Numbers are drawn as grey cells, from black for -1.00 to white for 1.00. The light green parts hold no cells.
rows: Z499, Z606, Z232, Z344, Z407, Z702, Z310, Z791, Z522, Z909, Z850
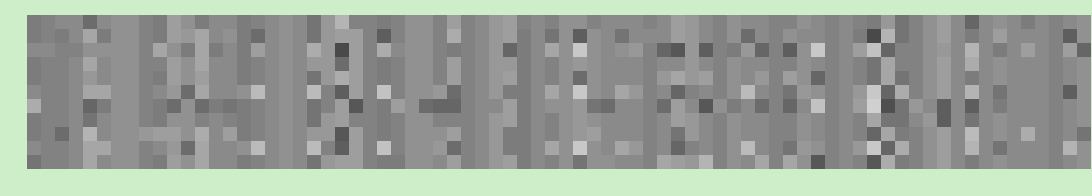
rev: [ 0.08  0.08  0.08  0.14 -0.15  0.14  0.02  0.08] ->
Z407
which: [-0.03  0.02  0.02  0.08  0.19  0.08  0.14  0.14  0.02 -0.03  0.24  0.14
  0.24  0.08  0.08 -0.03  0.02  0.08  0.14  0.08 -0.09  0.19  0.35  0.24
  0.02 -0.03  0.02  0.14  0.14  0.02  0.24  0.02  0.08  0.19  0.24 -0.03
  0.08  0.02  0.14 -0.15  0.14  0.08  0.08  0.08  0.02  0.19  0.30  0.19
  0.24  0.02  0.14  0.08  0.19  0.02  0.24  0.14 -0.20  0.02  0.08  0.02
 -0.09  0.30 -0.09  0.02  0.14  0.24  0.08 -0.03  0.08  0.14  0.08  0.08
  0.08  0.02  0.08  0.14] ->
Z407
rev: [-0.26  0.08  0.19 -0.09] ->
Z310
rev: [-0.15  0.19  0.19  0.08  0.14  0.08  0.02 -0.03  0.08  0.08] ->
Z344
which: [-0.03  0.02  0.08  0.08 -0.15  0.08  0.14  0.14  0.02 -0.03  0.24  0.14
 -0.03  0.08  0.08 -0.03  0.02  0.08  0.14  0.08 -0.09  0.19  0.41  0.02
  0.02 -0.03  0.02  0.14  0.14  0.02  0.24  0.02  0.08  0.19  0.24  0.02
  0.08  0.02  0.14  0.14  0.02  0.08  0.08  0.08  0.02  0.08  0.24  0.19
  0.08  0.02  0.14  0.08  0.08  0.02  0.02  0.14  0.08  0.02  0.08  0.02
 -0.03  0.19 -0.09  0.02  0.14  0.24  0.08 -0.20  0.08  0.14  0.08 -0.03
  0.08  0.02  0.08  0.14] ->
Z499
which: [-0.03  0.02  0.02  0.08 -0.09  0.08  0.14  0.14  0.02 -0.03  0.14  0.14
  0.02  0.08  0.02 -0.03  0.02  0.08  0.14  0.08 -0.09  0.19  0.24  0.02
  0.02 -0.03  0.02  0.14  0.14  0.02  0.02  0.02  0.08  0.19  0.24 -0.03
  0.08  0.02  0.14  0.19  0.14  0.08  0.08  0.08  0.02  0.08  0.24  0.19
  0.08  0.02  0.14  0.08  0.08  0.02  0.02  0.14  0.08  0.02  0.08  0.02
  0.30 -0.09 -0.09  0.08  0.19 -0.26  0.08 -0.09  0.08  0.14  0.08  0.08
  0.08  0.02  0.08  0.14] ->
Z791

